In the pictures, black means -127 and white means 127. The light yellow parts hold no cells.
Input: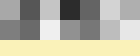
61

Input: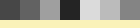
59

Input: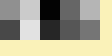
-41

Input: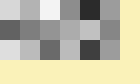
-64

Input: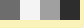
32

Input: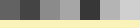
52
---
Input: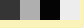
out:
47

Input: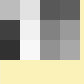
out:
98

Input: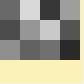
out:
89

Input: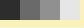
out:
-21

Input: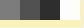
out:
-46

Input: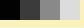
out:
-68

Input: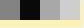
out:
-118

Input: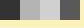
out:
52
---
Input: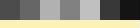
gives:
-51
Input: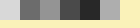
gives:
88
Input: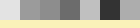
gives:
99
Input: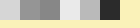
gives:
86
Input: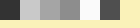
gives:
-76
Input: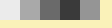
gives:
107
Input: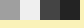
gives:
31
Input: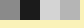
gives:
10
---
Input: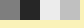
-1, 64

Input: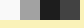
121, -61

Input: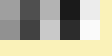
31, 122

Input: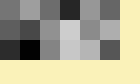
-10, -41

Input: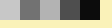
71, -115

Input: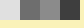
96, -65

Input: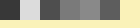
-71, -34

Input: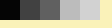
-122, 82

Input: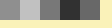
15, -23

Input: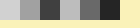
81, -90
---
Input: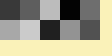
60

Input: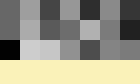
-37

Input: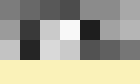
74

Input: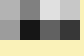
96

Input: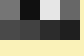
102

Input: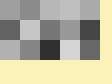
-8

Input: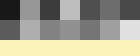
-67

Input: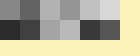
50

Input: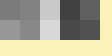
73

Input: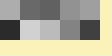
-30
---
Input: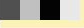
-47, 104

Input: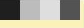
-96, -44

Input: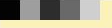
-124, 79

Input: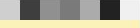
79, 112

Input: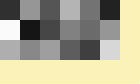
-79, 87

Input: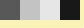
-39, -103

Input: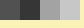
-46, 71

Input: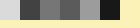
90, -103
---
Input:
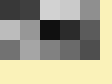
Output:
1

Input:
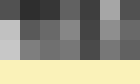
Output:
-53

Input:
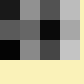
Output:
9

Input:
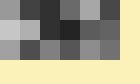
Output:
-41

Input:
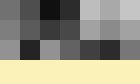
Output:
-63

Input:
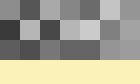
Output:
-27

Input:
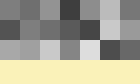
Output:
93
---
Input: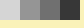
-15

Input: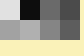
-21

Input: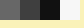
-110

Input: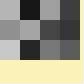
31

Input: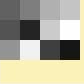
48

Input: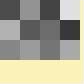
-59
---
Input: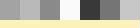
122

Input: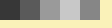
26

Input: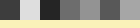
-18

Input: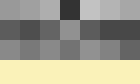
17

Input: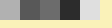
-19

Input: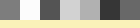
82

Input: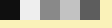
9

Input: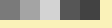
83

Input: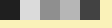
15

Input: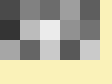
107
